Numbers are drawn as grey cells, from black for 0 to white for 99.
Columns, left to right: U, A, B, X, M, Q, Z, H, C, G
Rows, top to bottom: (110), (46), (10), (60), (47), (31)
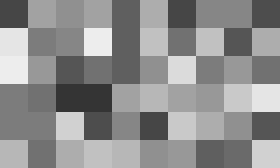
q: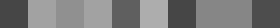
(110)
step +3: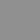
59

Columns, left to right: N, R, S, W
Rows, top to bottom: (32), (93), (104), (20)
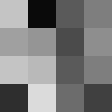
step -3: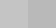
73 69
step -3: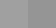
59 55
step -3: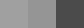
59 55 26

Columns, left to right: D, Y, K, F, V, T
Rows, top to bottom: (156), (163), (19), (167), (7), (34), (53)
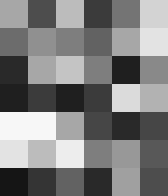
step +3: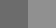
45 59
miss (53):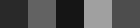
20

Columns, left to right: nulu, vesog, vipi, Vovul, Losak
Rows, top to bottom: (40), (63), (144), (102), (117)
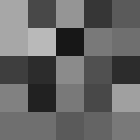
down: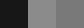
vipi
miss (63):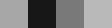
43
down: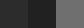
vesog
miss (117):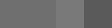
39

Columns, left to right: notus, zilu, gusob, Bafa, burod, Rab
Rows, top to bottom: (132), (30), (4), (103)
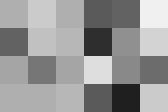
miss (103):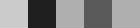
71
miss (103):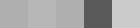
12
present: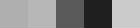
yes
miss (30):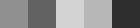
75

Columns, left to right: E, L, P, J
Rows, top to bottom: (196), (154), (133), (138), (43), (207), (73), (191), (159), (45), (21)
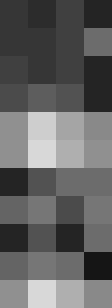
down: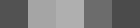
P
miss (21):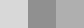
53
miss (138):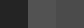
36
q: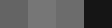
(45)
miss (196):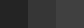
17
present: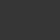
yes
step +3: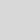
87

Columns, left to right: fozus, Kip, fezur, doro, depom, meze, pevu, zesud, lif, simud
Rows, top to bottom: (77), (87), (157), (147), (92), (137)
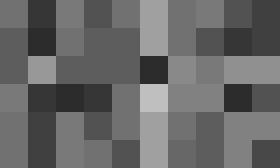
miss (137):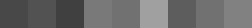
40
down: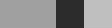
meze
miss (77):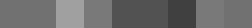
21
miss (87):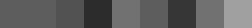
25
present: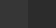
yes
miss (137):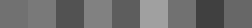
28
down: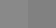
pevu

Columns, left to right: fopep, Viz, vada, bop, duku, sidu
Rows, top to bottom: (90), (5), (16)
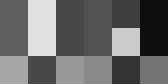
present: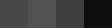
yes
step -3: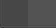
25 29
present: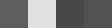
yes
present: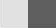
no
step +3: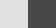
90 31

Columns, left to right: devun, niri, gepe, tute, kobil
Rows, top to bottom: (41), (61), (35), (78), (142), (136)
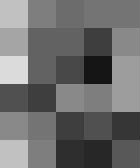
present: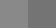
yes
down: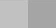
devun

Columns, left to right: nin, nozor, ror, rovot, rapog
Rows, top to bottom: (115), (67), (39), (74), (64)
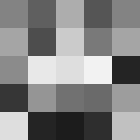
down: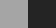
rapog
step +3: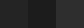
17 14 21
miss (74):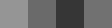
61
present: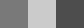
no

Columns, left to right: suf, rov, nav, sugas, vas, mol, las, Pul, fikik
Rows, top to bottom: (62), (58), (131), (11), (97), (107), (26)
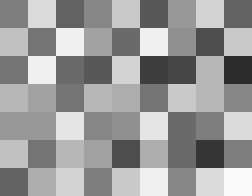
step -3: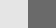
86 38
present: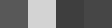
yes
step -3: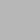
68
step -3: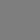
46

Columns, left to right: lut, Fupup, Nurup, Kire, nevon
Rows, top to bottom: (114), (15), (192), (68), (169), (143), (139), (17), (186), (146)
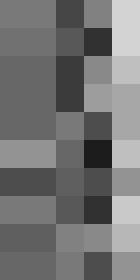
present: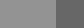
yes
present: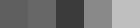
no

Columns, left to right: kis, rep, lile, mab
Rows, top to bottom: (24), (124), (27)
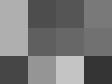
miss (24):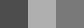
33
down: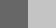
lile

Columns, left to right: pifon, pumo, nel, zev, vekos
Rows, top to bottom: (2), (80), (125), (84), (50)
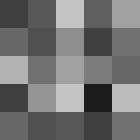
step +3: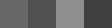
43 34 58 28
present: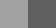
no
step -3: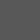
31
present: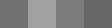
yes
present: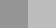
no
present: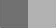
no
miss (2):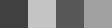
37

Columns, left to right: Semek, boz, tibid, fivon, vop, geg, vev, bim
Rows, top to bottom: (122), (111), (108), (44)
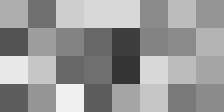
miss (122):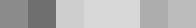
58
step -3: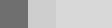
40 77 81 81
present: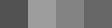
yes
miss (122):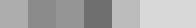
80
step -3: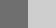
40 77
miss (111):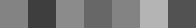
61

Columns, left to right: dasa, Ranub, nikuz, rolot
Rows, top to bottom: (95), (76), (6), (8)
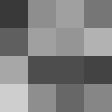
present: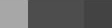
yes
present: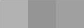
no
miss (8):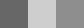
52

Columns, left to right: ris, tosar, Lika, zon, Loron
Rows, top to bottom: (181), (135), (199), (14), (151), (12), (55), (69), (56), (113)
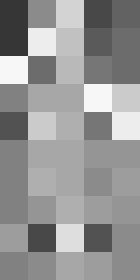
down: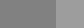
ris
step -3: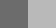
39 69

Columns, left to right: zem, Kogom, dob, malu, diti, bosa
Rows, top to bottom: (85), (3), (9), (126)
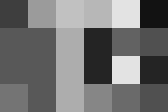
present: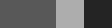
yes
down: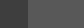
zem
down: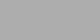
dob
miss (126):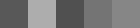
41
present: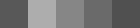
yes

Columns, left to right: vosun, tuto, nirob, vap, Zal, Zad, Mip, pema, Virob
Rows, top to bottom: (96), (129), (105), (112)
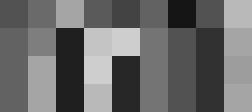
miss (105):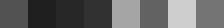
61
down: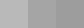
Virob
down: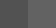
vosun
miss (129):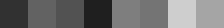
76
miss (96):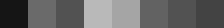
35

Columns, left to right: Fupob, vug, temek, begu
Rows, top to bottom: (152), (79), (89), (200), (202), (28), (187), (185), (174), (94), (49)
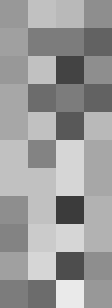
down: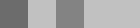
vug
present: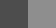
yes
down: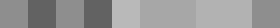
begu
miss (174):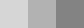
79
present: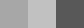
yes

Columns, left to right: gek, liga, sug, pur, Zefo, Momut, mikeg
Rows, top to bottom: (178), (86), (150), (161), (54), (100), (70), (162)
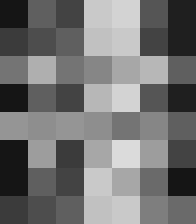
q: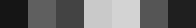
(178)
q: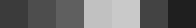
(86)
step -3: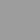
58

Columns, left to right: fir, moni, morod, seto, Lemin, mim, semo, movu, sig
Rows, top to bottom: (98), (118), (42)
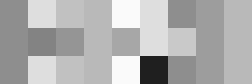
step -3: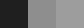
9 52 58
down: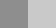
semo
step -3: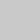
75
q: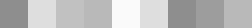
(98)

